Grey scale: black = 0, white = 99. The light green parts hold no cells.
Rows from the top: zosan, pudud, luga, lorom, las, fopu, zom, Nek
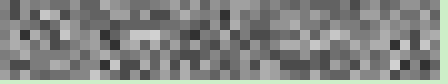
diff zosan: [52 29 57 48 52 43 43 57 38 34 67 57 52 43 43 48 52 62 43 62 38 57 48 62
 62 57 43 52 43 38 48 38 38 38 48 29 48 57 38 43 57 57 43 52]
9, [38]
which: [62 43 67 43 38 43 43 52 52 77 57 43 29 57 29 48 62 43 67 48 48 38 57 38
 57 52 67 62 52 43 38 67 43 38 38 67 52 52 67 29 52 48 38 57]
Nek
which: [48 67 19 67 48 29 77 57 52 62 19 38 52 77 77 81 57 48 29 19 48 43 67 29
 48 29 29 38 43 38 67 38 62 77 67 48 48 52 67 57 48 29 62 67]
lorom
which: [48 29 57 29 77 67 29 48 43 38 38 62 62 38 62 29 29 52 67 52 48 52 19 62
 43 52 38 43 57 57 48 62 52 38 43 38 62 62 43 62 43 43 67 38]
pudud
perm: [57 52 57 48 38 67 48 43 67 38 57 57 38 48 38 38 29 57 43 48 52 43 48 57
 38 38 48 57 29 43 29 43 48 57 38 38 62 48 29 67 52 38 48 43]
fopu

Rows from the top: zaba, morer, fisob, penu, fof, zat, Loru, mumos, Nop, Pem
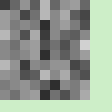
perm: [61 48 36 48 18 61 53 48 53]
zat
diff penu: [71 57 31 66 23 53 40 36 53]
1, [53]
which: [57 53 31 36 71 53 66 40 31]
mumos
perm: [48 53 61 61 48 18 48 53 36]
zat

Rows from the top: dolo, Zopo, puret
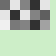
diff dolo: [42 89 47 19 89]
2, [51]
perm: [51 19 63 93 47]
puret
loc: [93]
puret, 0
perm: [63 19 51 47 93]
puret
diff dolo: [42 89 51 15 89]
3, [19]
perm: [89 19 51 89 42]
dolo

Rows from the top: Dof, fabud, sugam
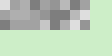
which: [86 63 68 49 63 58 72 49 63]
Dof
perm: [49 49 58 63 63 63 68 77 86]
sugam
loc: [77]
sugam, 4
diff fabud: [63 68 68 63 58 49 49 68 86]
7, [72]
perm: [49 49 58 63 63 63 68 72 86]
Dof
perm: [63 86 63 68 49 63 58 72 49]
Dof

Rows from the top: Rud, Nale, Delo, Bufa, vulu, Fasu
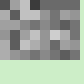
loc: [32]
Rud, 0
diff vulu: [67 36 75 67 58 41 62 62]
7, [58]
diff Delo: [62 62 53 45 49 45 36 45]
4, [53]
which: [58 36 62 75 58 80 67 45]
Bufa
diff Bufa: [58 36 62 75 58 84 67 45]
5, [80]
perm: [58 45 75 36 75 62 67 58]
Nale

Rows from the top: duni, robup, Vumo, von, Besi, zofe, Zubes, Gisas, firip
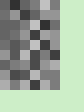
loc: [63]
von, 4
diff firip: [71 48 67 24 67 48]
0, [67]
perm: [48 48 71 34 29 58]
Gisas
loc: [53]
Zubes, 2
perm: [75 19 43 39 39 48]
Vumo
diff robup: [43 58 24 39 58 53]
5, [58]
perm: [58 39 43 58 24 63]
von

